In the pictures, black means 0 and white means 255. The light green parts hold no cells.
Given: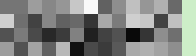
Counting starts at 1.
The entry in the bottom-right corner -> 142
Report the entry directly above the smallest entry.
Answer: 207
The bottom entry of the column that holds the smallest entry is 169
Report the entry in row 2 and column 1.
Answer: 207
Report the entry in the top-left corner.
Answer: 117
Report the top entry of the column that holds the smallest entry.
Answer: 192
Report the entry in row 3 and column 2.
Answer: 123
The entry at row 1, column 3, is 157
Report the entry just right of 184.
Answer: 17
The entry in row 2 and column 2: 111
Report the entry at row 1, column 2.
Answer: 117
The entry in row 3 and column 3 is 74
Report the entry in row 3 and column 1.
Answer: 82
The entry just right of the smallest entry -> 53
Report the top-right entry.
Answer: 105

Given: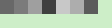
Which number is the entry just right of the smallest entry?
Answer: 200
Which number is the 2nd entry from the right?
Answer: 173
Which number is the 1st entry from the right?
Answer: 91

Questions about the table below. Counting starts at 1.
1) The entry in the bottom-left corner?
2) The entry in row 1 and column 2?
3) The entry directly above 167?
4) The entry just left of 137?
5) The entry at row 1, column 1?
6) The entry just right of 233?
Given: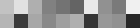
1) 181
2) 225
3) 175
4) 167
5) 194
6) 145

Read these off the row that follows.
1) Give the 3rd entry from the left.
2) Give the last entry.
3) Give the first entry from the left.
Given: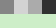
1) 171
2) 48
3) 133

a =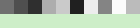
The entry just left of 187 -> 251
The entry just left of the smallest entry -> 202

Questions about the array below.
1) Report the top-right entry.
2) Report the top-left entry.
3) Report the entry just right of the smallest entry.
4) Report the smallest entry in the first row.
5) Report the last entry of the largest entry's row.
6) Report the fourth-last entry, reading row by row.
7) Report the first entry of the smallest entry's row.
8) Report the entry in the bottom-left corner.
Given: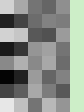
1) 143
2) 210
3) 33
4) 101
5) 149
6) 192
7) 4
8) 231
